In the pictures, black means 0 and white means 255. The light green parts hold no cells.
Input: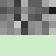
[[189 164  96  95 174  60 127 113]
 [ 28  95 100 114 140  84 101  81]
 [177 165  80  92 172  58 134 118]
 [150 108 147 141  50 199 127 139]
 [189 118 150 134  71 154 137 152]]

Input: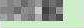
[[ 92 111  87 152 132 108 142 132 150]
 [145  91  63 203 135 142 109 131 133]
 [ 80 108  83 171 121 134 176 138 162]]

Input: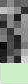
[[103  95 139 102]
 [ 44 139 174 191]
 [159  30 134  83]
 [149 101 137  40]
 [141 142  53 111]
 [141  32  72 127]
 [122  41  77  13]
 [177  95  72  28]
 [208  36 122  37]]

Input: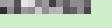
[[101 140 140  99 136  64 155 128 217 230  84 163 158]
 [ 71 142  95  85 184 179 144 200 140 153  73 140  46]]

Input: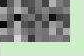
[[103 124 178  71 120  84  75 157  94  29]
 [131 110 104 130 115  76 145 179 114 166]
 [ 79  69  18 112  69 116 103  13  94 137]
 [ 76 133 156  70 122  65  83 174  85   7]
 [169 104 171 116 121 101 119 169 126 165]
 [108 127 123 113 124  57 139 213 103 107]]

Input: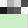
[[ 79 214 179 243]
 [247  91  78  27]]

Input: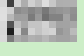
[[176 175 174 199 222 191 208 173 210  63 214]
 [145 153 148 143 120 144 133 147 139 206 222]
 [141 164 130 130 112 153 123 158 157 183 223]
 [167 163 162 183 210 196 196 167 189  83 215]
 [186 161 150 211 207 195 210 135 209  31 214]
 [168 162 162 169 183 172 176 161 171 123 217]]
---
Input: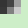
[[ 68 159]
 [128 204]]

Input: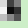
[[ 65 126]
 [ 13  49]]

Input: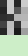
[[203  38]
 [202  87]]

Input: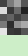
[[123 162]
 [ 57 105]]

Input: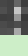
[[ 67 102]
 [ 68 198]]

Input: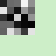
[[106 110]
 [ 87  18]]

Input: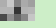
[[201 131]
 [180  53]]
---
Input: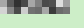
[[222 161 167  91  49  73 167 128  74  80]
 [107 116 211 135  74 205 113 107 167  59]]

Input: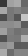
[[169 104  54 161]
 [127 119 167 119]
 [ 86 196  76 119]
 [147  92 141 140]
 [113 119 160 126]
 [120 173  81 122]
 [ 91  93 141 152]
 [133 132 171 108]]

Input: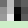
[[ 71  93 110 188]
 [ 11  77 147 192]
 [  1  90 154 234]]

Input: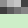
[[197  66 143 184]
 [114 133  61  91]]

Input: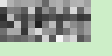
[[180 160 227 177 157 165 167 154 103 169 176 149 177]
 [104 179  67 129 123  92 203  67 140 106 178 107 217]
 [ 55  63  42 186  92  67 108  51  65  81  63  73  88]
 [121 153  65  55 194  68 139  32 122 187  74 176 140]
 [126 155 111 169 168  54 178 217 151 146  83 115 164]
 [ 86 121  90 110 100 107 130  82 210  87 245 184 213]]

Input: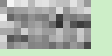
[[196 152 138 246 220 229 185 223 226 206 191 189 226]
 [199 215 179 143 158 159 177 167 176 160 218 147 187]
 [140 130 238 101 131 117 144 129 122 167  65 133 122]
 [ 61  75 207 201 166 130 152 163 139 105  49 157  83]
 [201 157 168 167 142 207 165 178 156 155 193 159 154]
 [197 152 215  85 106  87 139 149 132 171 185 154 139]
 [134  73 196 129 153 165 131 135 131 110 140 115 152]]

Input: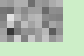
[[171 182 161 154 175 175 110 155 148]
 [142 140 116 111 161 138 159 160 106]
 [133 129 126 226 182 151 179 185 140]
 [166 153 141 199 132 189 163 182 118]
 [ 92 143 161  55 116 146 142 160 184]
 [149 169 169 133 207 128 198 157 195]]
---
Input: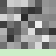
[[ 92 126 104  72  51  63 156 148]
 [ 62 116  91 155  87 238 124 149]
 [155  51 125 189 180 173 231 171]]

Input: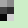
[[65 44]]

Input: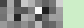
[[119 162  92  87 126 249  30 101 161]
 [154 131 120 143 116 185  92 104 140]]

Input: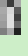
[[169 214  90]
 [155 222 103]]

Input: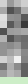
[[167  82 110 171]
 [216  89 131  58]
 [180  83 117 108]
 [147 164 179 136]
 [115 174 139  99]]

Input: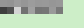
[[ 62  80 212 113 160 116 118 153 121]]

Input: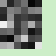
[[ 49 130 117  82 127 135]
 [239 180  57 104 172  82]
 [ 27   8 128 202  67  78]]
